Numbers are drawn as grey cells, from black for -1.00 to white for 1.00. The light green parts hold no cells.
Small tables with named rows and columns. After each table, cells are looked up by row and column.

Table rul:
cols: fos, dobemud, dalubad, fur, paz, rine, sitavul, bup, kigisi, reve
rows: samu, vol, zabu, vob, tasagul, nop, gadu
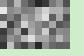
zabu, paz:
0.13
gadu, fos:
-0.58
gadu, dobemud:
0.51
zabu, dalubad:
-0.25
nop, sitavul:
0.31
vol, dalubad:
0.19
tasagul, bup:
-0.28
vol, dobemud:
0.09
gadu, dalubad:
-0.23
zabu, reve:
-0.37
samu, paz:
-0.38
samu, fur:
-0.13
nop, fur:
0.44
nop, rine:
0.30
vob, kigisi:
-0.33
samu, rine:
-0.70
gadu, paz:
-0.06
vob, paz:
0.24

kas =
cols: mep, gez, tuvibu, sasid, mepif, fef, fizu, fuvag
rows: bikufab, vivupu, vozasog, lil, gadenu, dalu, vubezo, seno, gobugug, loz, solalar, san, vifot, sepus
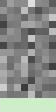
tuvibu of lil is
-0.03
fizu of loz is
-0.16
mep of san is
0.27
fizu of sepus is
0.06
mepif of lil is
0.30
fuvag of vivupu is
0.02
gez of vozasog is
0.07
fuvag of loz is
-0.50
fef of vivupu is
-0.36

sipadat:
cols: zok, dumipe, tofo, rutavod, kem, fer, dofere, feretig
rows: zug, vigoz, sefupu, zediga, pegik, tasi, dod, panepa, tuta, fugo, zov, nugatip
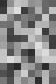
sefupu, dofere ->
0.57
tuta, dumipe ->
0.72
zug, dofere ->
-0.18
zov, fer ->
0.03
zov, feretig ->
-0.10
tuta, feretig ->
0.61
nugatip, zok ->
-0.07
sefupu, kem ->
-0.13
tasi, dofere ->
0.00
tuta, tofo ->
0.57

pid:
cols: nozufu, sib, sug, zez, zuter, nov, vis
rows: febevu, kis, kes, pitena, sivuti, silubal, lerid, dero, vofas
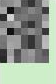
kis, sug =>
-0.25
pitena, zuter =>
-0.59
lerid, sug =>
0.25
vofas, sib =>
0.38
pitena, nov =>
-0.18
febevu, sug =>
0.25
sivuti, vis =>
-0.58
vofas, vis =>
-0.18

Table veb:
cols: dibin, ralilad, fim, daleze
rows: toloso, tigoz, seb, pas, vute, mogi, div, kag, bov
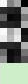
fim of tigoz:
-0.78
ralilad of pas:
-0.73
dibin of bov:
0.14
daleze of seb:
-0.06
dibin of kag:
-0.16
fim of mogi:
0.81
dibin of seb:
-0.22
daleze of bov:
-0.37
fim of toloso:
0.29

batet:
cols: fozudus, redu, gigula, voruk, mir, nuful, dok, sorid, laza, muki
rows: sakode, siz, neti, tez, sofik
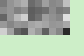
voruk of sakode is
0.37
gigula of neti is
0.44
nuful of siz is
-0.20
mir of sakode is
-0.16
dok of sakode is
0.25
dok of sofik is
-0.25
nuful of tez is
0.35
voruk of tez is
0.14
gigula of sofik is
-0.21
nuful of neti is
-0.12
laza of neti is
0.06
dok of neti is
0.23
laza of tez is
0.20
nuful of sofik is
0.19
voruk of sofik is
-0.35
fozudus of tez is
0.20
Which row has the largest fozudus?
sofik

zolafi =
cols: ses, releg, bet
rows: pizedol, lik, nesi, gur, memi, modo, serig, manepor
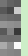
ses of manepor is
0.09
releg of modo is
-0.14
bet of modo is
-0.13
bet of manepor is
0.02
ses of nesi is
-0.13
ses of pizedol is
-0.09
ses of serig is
0.34
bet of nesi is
-0.20
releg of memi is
0.03
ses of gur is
0.17
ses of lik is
-0.31
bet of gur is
0.10
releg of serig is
0.11
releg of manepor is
0.05

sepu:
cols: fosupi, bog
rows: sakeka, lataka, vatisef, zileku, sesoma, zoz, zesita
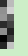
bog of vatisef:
-0.26
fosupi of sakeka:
-0.63
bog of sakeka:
0.47
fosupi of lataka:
0.13
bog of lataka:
0.64
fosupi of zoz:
-0.97
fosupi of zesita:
-0.70

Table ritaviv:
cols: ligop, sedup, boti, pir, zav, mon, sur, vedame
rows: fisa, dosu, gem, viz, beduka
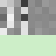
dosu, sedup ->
0.68
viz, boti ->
0.16
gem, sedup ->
0.89
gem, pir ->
-0.47
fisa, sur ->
0.20
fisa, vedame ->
0.14
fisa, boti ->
0.23
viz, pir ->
0.75
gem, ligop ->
-0.17
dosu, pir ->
0.71
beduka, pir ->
0.77
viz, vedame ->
0.15
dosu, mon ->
0.15
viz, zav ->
0.08
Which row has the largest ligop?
beduka

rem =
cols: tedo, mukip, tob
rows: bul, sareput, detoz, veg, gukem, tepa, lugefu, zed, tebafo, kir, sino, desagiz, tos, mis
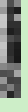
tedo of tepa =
0.39
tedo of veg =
0.55
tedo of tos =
-0.26
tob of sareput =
-0.77
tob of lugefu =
-0.77
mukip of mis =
-0.70
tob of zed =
-0.80
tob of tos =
-0.40

